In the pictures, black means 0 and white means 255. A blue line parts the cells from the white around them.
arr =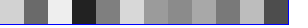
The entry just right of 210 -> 106
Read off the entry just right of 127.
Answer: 216
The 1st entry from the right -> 77
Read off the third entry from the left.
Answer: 238

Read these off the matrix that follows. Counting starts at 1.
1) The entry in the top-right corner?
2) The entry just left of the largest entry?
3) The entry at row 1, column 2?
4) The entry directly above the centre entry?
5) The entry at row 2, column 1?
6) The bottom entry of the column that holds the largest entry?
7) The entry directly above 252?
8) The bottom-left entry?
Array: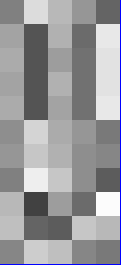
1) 100
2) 107
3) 220
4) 163
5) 163
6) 121
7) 92
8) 134

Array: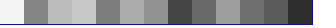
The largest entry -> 244
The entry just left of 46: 91

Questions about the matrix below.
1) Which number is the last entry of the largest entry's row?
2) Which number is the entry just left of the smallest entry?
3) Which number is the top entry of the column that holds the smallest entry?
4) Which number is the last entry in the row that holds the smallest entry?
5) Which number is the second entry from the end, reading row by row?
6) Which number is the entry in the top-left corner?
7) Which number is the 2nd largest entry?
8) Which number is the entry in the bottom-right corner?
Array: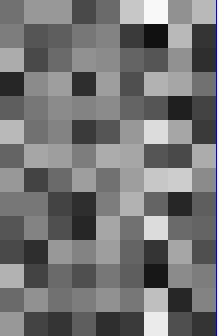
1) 185
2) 58
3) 248
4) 52
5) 79
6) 113
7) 234
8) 52

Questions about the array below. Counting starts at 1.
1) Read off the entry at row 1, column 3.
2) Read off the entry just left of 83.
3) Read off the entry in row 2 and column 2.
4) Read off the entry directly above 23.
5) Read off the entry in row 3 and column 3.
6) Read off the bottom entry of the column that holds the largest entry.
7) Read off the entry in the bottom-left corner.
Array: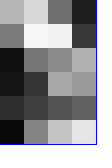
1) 110
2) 63
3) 247
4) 16
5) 139
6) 131
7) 10

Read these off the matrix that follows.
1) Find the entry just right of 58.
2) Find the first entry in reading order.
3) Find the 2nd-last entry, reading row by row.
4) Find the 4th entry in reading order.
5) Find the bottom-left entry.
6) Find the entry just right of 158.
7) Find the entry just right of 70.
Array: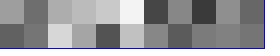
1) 143
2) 158
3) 129
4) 187
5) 97
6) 110
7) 135

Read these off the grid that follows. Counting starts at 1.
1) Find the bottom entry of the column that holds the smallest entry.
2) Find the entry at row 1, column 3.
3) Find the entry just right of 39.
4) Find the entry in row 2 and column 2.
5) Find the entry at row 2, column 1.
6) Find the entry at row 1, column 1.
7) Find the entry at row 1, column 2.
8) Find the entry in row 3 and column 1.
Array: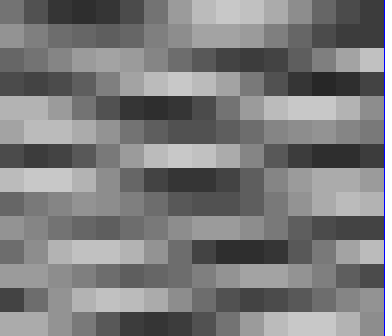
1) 200
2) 53
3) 46
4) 127
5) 147
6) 115
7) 81
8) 102

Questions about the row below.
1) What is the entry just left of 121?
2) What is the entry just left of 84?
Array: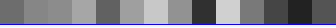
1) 208
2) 34

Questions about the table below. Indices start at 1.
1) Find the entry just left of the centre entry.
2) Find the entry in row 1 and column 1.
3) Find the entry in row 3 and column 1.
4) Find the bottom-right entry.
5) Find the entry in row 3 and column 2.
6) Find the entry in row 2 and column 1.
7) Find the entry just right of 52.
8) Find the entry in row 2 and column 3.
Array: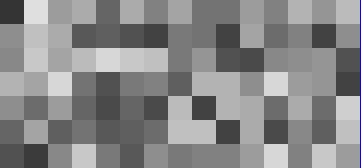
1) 129
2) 52
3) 136
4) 156
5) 200
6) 142
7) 223
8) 171
